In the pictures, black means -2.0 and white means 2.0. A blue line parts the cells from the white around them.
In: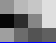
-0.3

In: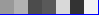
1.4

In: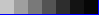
-1.3

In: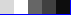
-0.4

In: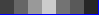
-0.2

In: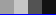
1.1

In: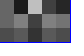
-1.2
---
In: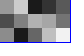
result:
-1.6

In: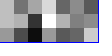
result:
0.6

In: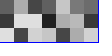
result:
-0.9

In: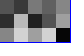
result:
-0.1

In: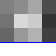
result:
0.6

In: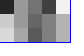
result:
-0.2

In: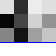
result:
1.7

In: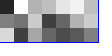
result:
0.8

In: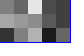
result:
1.6

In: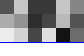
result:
-1.1
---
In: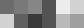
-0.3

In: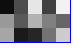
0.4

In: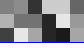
0.8

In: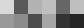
1.4

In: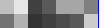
1.0

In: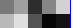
-0.1

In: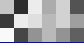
-1.1
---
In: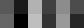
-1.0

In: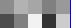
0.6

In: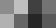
1.0

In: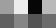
1.7

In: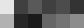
-1.0

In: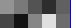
-0.7

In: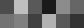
-1.6

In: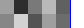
-0.1

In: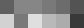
-0.1
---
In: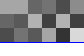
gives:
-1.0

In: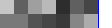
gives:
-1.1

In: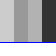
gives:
0.4

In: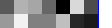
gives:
1.0

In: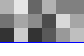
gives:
-0.8

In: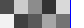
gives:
-0.6
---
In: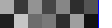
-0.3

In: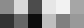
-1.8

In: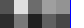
-1.5

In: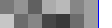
0.1

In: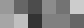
-1.2

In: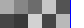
1.3
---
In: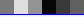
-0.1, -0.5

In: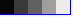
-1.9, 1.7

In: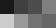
-1.6, -0.4

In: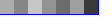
0.7, -1.1

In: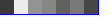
-1.1, -0.9

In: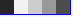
-1.4, -0.8

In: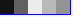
-1.7, 0.3

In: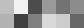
1.0, -0.4

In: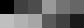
-2.0, -1.6

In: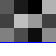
-0.6, 0.2
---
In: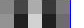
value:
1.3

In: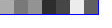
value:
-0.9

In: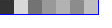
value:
0.8

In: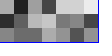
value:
0.3

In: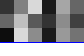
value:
-1.6

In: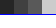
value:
-1.0

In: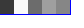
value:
-0.3

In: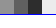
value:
-0.5

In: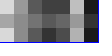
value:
-0.8
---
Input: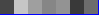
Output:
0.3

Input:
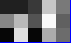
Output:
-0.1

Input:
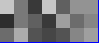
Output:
-0.5

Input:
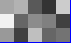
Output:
1.2

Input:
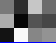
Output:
0.7

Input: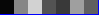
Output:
-1.1

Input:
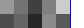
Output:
1.2

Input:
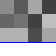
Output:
-0.4

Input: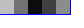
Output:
0.2
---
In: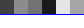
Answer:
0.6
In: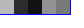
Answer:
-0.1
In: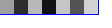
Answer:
1.3
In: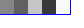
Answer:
1.9
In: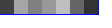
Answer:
-1.2
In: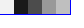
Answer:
1.0
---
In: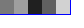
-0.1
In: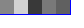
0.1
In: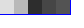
1.5
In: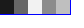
-1.6
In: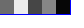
-0.3
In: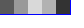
-0.6
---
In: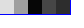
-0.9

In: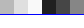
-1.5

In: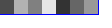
1.6

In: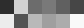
-0.1

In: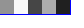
0.7

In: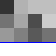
1.0

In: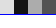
-0.7

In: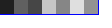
1.1

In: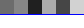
0.7

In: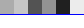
0.3
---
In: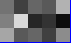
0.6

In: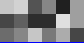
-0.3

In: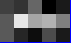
-0.6

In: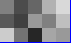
1.2

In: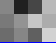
-0.3

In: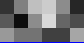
0.4

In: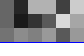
-0.2
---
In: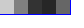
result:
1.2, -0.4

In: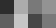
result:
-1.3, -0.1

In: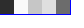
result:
-1.3, -0.3

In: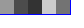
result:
0.4, -0.2

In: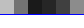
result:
1.0, 0.2

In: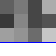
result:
-0.5, 1.1

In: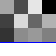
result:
0.6, 0.0

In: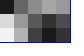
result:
-1.6, -1.2

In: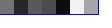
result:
-0.2, 0.6

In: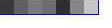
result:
-1.1, 1.1
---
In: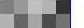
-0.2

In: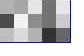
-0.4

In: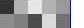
-0.2

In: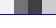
1.2

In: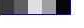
-1.9

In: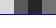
-0.2
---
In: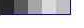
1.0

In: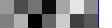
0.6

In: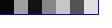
1.1

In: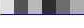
-0.3

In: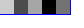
-0.2

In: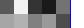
-0.2
